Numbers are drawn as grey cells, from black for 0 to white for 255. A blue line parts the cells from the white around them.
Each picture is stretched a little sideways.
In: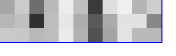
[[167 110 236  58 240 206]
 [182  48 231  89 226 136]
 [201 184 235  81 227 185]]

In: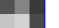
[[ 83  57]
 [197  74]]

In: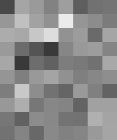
[[ 73 154 158 113]
 [151 162 235 140]
 [172 199 146 106]
 [154  84 134 157]
 [167 109 125 113]
 [149 153 145 135]
 [125 141 101 128]
 [152 119 132 161]
 [119 140 115 176]
 [114 104 129 153]]

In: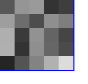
[[ 88 154  62]
 [158  77 126]
 [175 146  69]
 [176 143  75]
 [ 37 131 220]]

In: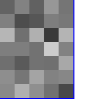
[[ 99  97 117]
 [128  86 120]
 [182 176 180]
 [126 114 130]
 [111 114 168]
 [142 164 135]
 [137 143  72]]

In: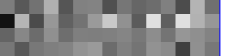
[[125 114  85 131 118 109  76 112]
 [ 18  75  97 154 145 224 223 151]
 [100 108 110 126 133 141 150 131]
 [119 120 131 154 128 146  64 120]]

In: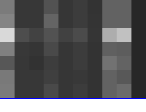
[[123  55  54  51  98]
 [132  55  54  52  98]
 [217  66  65  53 193]
 [128  53  54  51  93]
 [ 87  50  54  51  99]
 [121  55  54  51  88]
 [123  55  54  51 107]]

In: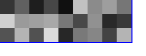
[[ 53  30  16 139 118]
 [207 160 120 145  57]
 [ 83  81  39 134 180]]

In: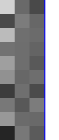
[[210  73]
 [ 73 103]
 [187 107]
 [114 100]
 [159  89]
 [145 110]
 [ 60  75]
 [120 124]
 [152 105]
 [ 37  91]]
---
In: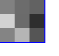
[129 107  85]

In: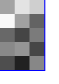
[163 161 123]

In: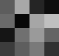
[ 93   7 154  49]

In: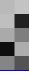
[185  34]

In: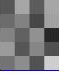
[ 87 130 145  80]

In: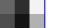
[102  20]

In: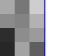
[169 131 155]
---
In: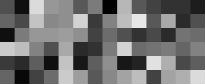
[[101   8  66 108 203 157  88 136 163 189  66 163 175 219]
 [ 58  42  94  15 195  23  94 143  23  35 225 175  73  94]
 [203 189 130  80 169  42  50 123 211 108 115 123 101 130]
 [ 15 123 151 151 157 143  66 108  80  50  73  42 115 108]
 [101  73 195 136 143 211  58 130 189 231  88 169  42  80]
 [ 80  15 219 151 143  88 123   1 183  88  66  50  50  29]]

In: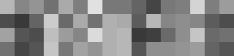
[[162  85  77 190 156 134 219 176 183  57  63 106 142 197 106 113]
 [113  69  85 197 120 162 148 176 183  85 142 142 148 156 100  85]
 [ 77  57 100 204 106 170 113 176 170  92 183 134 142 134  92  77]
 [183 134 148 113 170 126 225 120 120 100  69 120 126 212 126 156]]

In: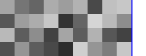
[[ 80 149  93  73  44 207 149 125 199]
 [165 117 101 172 157 178  73 192 199]
 [185  93 141  66 165  93 178  87  66]
 [ 87 157 172 199  51 101 213 185 141]]

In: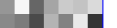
[[137 124  74 180 130 233  52]
 [150 247 102 165 203 195 218]]

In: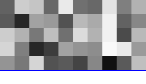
[[213 127  39  60 162 148 141 249 234 154]
 [205 178 120 191 112 220 178 241  75 185]
 [ 90  39 162 154  82 185 170 241  98 135]
 [ 98 205 197 104 234 112 104 227 127 178]
 [148 120 213  82  90  68 135  17  90 191]]

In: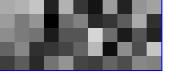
[[ 62  92  41 115 148  69  62 100  77 135 129]
 [100 135  48  54  69 100 185  14 141  77 197]
 [141 123 115  27  85  85 213 108  27  85  34]
 [156 123 148   1 108 129  41  54  92 170  48]
 [170 178 197  34 178  54  20 156  34 148 162]]

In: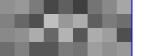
[[129 103  79 191 152 172  95 123 110]
 [110 129  87  87 123 116 158 144 152]
 [144 152 123  71  95  63 116 137 166]
 [137 144 172 103 179  87 172 158  79]]

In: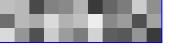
[[191 184  73 130 137 178  58 102 124 204 143]
 [218 149  80 204 156 124 211  94  88 149  58]
 [110 184 170 218 178 191 237 137 156  80 163]]
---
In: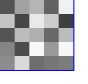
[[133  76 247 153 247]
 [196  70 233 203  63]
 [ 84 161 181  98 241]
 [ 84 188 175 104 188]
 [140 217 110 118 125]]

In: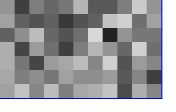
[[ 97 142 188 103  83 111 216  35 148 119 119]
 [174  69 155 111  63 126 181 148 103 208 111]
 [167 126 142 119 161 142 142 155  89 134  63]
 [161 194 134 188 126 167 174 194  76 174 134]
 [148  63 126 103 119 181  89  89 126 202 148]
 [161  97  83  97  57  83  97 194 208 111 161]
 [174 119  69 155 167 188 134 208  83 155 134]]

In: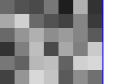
[[ 66 149 216 196  90 141 112]
 [ 50 127 190  74 168 127 202]
 [119  98 184 190  98 208 216]
 [105 149 176 141 155 133  90]
 [168 208 105  82  66 133  58]
 [105  82  74 119  30 176  50]]

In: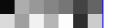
[[218 160 241 181 253  46 204]
 [ 10 173 152 133 118  67 100]]

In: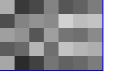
[[ 92 105 181 111 195 181 174]
 [ 78 131 146 138 209 189 195]
 [159 146  86 159 117 111 138]
 [174  57  72 131  86  98 124]
 [167  43  65 117  98 105 124]]

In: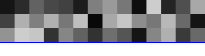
[[147 205 198  50 134  98  50 111  85  21 134 176  58 105]
 [ 65 176 127 176 119 191   8 168 198 141 119 184 105  21]
 [ 21  43  98  72  65  28 127 154 119  14 205  36  79 168]]

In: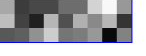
[[ 88  95 145 205 117 124 152  10 130]
 [168  60  72  72 109 109 211 248 152]
 [190  66  32 182  80 176 137 182  52]]

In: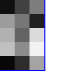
[[192 140 241]
 [177 100 219]
 [  8  45 164]
 [ 16  65 125]
 [156 119  32]]
